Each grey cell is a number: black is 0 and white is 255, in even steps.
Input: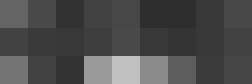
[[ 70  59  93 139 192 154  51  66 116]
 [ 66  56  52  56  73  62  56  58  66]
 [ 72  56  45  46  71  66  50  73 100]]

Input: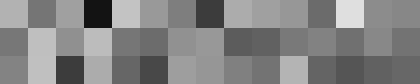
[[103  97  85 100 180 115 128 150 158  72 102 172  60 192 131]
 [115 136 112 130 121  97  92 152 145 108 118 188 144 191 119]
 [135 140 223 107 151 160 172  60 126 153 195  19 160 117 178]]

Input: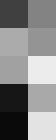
[[227  10]
 [169  22]
 [236 161]
 [148 171]
 [131  64]]

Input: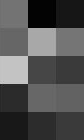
[[ 58  44  24]
 [ 98 103  43]
 [ 58  70 195]
 [117 168 102]
 [ 22   3 115]]

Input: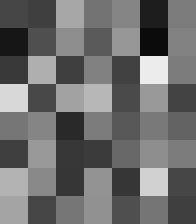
[[ 63 117  79 145 118  69 164]
 [ 70 209  54 147  54 137 179]
 [124 142 104  59  55 153  63]
 [ 99 121  87 124  41 133 118]
 [ 67 153  74 183 162  72 216]
 [124 236  65 129  63 175  57]
 [130  11 150  90 141  79  22]
 [123  29 132 115 167  63  70]]

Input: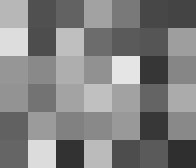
[[ 47  90  77 187  50 220 101]
 [137  55 153 137 129 155  97]
 [171 100 162 192 163 115 147]
 [134  54 229 145 174 137 150]
 [158  85  90 108 191  77 221]
 [ 68  71 121 162  98  80 183]]

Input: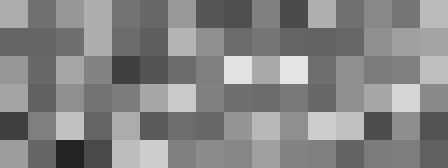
[[ 96 125 123  99 127 131 160 134 140 128 205 188  73  35 102 158]
 [ 83 142  77 192 205 143 184 149 104 109  90 172 100 193 127  64]
 [138 214 166 143 104 121 107 111 129 201 167 124 115 143  96 164]
 [190 127 123 143 110 228 169 226 127 108  84  64 131 166 104 151]
 [164 159 144 103  99 100 117 107 143 180  95 108 174 111 102 100]
 [187 117 136 113 176  75 129  79  86 153 104 115 174 151 112 172]]
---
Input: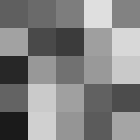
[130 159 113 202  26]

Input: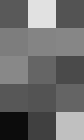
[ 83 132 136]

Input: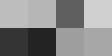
[208 158]

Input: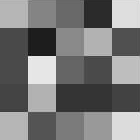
[221 178 100 178 181]

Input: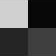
[ 8 37]

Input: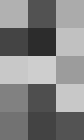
[171  44 200]
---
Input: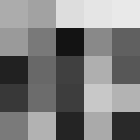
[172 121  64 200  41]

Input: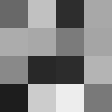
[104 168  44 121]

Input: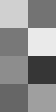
[208 234]

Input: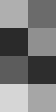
[175 144]

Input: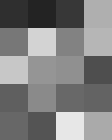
[ 47 211 144  99]

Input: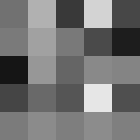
[113 161 101 230 127]

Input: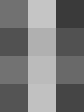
[113 176 105]

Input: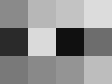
[138 218 148]
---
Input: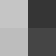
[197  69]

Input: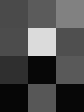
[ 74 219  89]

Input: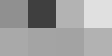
[144 164]

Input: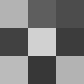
[179 209 179]

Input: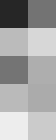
[ 38 215]

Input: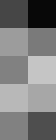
[ 70 122]

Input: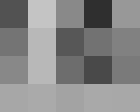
[ 82 184 109 169]
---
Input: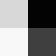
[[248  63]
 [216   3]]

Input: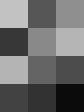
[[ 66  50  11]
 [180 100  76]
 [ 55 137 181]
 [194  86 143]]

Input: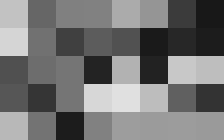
[[184 115  28 129 157 155 156 154]
 [ 86  53 117 215 224 189  96  51]
 [ 80 109 117  35 178  34 200 190]
 [213 113  64  92  81  26  39  28]
 [194 102 128 129 171 149  59  24]]

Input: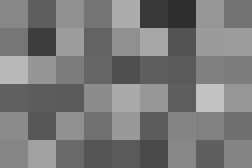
[[133 161 105  84  90  74 136  95 132]
 [139  87 145 113 153  93 132 129 111]
 [ 96  93  91 140 170 151  94 194 150]
 [184 149 125 101  79  94  90 128 125]
 [118  61 156  99 144 167  83 155 157]
 [135  94 145 117 172  56  46 150 115]]

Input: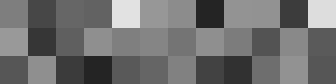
[[ 86 143  59  36  89 101 129  66  49 110 146  86]
 [153  54  95 143 127 133 116 143 124  83 137  90]
 [126  71 102  98 226 151 140  36 147 146  60 221]]

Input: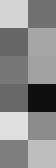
[[126 190]
 [223 139]
 [104  15]
 [119 162]
 [103 166]
 [212 112]]

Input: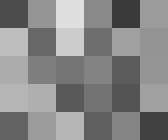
[[ 99 155 182  95 133  65]
 [181 175  89 115  84 160]
 [172 127 116 131  92 149]
 [190 103 204 110 160 147]
 [ 76 149 223 137  58 155]]
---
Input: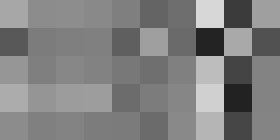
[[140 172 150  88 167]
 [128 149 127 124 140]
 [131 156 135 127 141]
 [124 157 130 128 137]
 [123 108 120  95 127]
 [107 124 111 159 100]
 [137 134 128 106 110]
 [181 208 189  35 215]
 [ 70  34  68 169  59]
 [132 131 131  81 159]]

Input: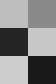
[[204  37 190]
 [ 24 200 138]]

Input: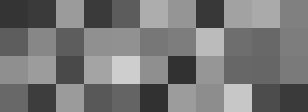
[[104 143  93  52]
 [ 61 156 135  58]
 [155  73  93 155]
 [ 88 164 144  58]
 [100 206 145  92]
 [ 49 143 119 173]
 [156  49 125 149]
 [141 150 187  56]
 [199 103 110 162]
 [ 76 102 104 170]
 [ 58 122 125 128]]

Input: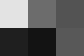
[[ 31 227]
 [ 19 108]
 [ 88  83]]

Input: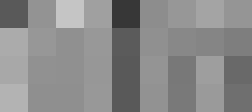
[[179 168 171  89]
 [143 145 151 147]
 [143 144 144 197]
 [152 151 152 160]
 [ 89  89  91  55]
 [146 148 144 141]
 [121 120 136 151]
 [154 158 133 164]
 [111 105 126 149]]

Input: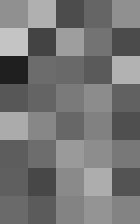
[[106  95  93 171  87  31 196 144]
 [ 91  71 109 135 100 108  67 176]
 [131 138 154 103 122 105 158  76]
 [148 173 141 129 140  90 115 101]
 [131  83 120  79  97 178  75 144]]

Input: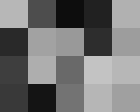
[[ 57  62  41 183]
 [ 20 174 162  77]
 [115 105 153  13]
 [182 195  45  33]
 [160 183 157 177]]

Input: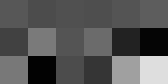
[[120  65  87]
 [  2 122  76]
 [ 76  84  80]
 [ 53 107  78]
 [160  34  84]
 [222   5  93]]
